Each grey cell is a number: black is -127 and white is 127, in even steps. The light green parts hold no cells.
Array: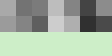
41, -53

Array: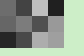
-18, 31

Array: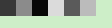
-71, 59

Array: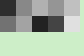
-81, 96

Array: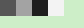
-41, 115

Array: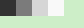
-77, 121
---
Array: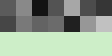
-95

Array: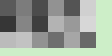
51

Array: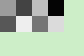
110

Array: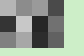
72

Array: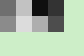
92

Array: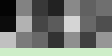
85

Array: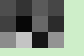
-120
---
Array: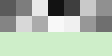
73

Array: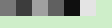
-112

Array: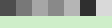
-79

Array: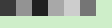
76

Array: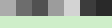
-66

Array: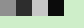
71

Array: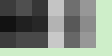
-17
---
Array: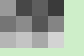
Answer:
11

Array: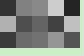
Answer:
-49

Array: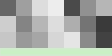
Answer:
4

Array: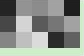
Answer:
84

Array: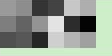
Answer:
-28

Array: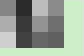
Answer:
-70

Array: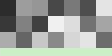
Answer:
1

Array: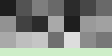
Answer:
-62

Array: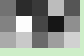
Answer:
125
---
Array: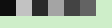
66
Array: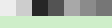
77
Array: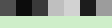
-115
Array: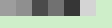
15
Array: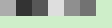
-76
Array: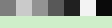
74
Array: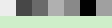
-56
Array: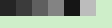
-68
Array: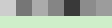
-9
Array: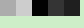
77
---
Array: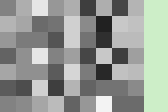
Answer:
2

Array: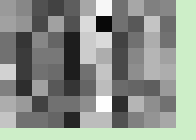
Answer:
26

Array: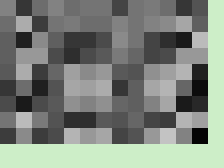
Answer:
2

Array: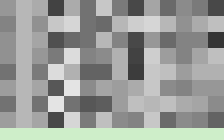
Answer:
23

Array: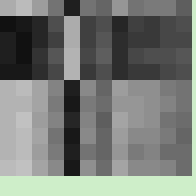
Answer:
44

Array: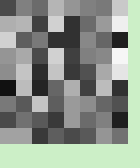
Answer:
-54

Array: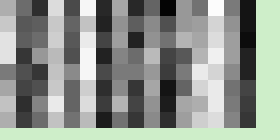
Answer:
45

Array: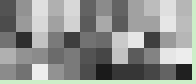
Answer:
-44

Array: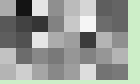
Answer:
44
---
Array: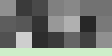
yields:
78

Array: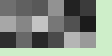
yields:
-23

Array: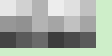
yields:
-37

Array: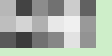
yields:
-68

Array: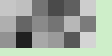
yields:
-95

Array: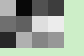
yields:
48

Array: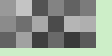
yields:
33

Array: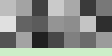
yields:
35

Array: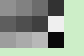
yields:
42
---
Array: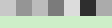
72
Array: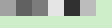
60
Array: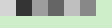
63
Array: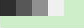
16
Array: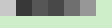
23
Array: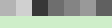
52
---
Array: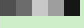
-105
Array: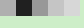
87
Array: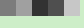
71
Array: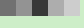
77
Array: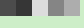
45
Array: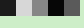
-37
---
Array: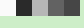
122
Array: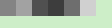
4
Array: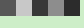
-40
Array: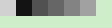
81
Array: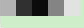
51
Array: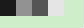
-101
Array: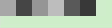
39
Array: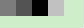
-3
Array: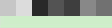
70
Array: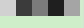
81
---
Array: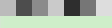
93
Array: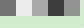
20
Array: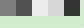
-75
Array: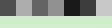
72
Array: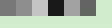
-27
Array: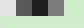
-3
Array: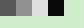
-119
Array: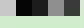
-69
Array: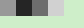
81
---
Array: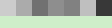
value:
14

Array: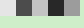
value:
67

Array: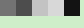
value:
67

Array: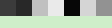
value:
106

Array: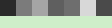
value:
-32

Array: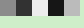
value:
108

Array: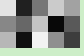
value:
68

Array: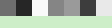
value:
5
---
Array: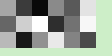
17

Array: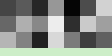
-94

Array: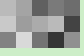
-11

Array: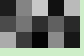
-123

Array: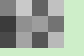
-41

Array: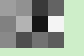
-13

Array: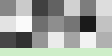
22

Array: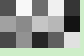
-89

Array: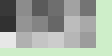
68

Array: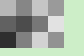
82
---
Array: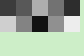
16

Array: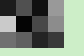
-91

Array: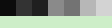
55

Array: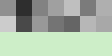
55

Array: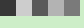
51

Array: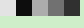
-14

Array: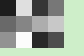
-86

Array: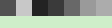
26
